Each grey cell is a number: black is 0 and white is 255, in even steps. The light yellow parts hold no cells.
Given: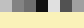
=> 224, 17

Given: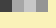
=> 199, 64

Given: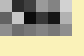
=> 210, 11

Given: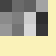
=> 215, 46

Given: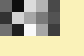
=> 249, 13

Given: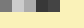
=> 204, 56

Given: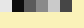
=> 231, 14

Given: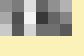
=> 243, 56
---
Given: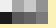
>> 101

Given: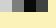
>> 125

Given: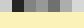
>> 131

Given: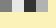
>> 178

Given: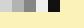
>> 179

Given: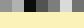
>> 114

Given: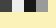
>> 154

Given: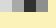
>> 169
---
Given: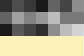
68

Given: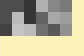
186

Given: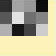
66

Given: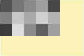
139

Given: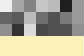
218

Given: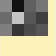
75

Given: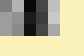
16

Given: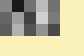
83

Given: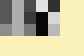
121
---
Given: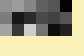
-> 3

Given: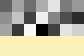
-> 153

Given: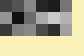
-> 117

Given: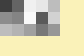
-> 189

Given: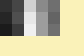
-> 111

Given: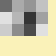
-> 194

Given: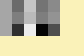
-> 138
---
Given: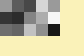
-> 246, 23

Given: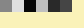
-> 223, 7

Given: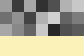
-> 209, 39

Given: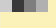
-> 205, 57

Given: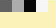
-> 246, 8

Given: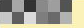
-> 218, 50

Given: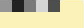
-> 212, 34
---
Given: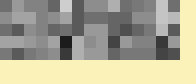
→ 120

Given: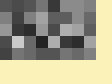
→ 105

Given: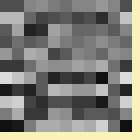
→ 123

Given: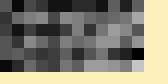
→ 105

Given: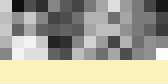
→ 221

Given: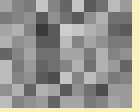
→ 144

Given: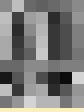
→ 211
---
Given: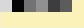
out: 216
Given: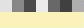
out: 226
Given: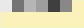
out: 233
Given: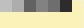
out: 191
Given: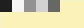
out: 31
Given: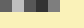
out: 98
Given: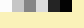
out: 252
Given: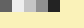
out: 98
